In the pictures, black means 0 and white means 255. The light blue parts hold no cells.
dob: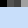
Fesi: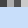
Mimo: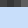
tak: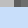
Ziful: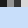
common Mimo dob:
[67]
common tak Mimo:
[95]
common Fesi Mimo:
[67]
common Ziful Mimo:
[54]

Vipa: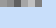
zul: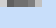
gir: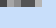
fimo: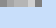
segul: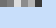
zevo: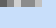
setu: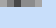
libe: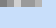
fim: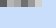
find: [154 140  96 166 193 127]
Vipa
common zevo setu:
[140]
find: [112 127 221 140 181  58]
segul

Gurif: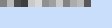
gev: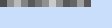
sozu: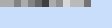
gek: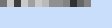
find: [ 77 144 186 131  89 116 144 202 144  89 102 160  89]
gev
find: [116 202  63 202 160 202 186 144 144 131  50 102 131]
gek
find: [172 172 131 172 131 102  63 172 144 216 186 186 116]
sozu

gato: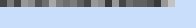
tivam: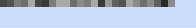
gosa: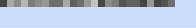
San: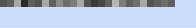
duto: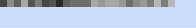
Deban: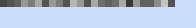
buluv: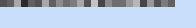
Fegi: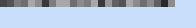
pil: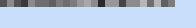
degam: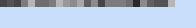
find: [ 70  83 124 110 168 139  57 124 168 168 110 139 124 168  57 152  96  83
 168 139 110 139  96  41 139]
Fegi
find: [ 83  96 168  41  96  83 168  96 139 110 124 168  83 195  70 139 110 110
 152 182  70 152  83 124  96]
buluv
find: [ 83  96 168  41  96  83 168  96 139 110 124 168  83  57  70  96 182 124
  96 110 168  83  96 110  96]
San

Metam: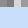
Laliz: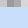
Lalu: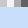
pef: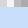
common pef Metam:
[215]
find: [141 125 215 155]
Metam
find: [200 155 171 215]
Laliz

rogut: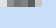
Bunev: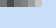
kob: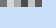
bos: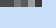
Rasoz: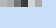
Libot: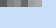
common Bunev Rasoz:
[117]
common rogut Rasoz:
[117]
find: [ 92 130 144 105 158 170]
Libot
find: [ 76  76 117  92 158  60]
bos

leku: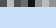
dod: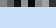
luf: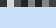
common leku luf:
[81]
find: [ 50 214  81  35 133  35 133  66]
luf
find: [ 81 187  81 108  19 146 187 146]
leku

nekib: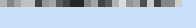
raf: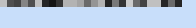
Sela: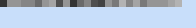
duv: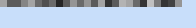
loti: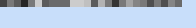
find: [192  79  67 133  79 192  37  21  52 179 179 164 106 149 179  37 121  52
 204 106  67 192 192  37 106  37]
raf
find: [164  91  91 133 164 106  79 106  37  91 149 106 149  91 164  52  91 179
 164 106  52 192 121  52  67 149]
duv

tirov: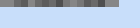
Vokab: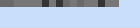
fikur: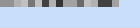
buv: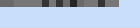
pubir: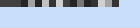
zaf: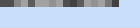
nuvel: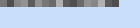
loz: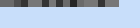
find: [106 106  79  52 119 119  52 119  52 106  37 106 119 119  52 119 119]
loz
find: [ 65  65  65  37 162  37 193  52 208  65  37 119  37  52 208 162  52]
pubir
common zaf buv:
[119]
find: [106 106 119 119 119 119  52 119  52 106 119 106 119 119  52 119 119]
Vokab

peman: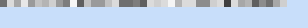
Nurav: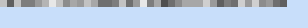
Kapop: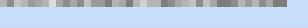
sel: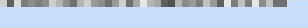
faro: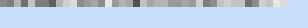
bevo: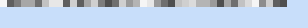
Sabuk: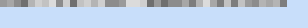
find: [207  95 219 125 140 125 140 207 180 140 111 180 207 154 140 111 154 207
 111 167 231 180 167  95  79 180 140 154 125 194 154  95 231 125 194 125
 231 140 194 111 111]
sel
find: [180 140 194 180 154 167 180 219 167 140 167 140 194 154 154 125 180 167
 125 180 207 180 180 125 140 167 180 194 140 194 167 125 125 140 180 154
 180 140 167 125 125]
Kapop

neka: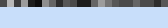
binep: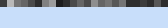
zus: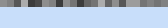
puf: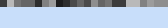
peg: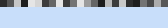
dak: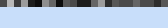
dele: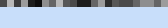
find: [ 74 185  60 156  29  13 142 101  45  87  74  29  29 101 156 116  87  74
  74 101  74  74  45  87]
neka
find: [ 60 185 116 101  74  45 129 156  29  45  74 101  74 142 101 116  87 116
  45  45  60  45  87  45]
binep

